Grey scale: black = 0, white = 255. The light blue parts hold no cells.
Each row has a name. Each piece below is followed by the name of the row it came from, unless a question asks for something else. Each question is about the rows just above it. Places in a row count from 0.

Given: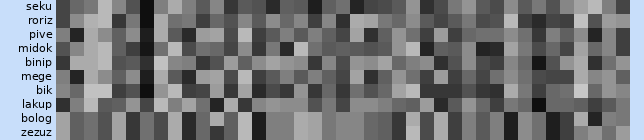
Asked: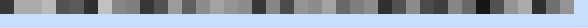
binip
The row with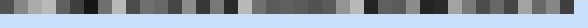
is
midok
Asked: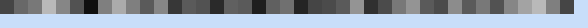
seku
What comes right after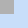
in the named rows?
[185]
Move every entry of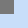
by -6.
[114]

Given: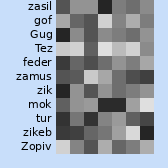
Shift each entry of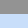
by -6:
[141 141]
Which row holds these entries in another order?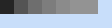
zasil
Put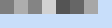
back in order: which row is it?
gof
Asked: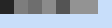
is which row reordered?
zasil

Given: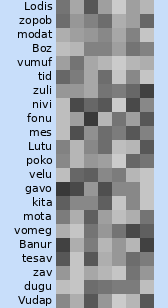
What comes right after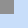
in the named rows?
[109]
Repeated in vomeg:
[116]

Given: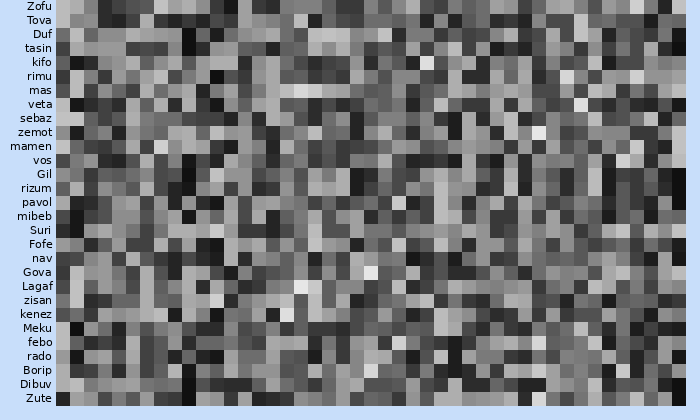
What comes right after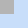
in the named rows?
[23]
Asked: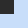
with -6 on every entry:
[38]
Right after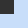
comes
[44]
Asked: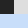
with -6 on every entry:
[ 30 216]

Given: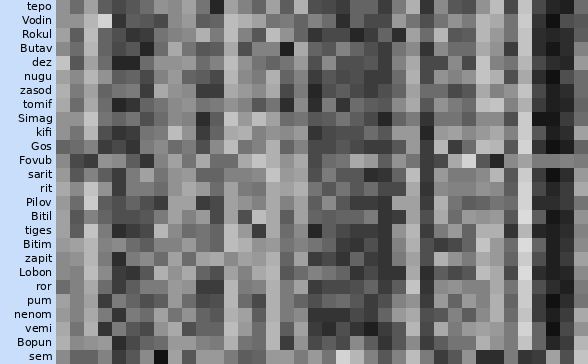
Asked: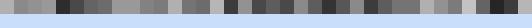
Bopun
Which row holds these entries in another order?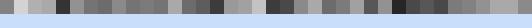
rit
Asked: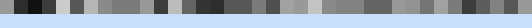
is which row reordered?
sarit

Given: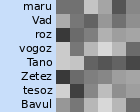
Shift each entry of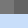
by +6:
[125 105]
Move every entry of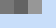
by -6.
[113  93 145]

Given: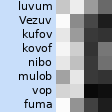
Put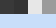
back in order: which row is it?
kufov
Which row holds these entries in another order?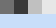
nibo
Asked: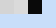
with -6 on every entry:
[206 212   3]
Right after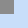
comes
[71]
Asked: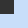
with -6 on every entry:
[45]

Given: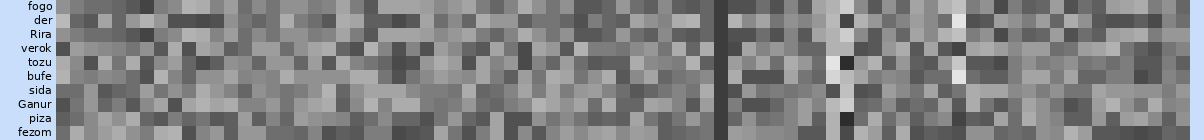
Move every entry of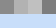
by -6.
[132 172 186 119]
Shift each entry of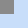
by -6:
[132]

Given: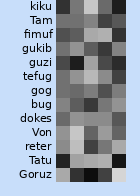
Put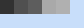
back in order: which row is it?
fimuf
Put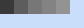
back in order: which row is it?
bug

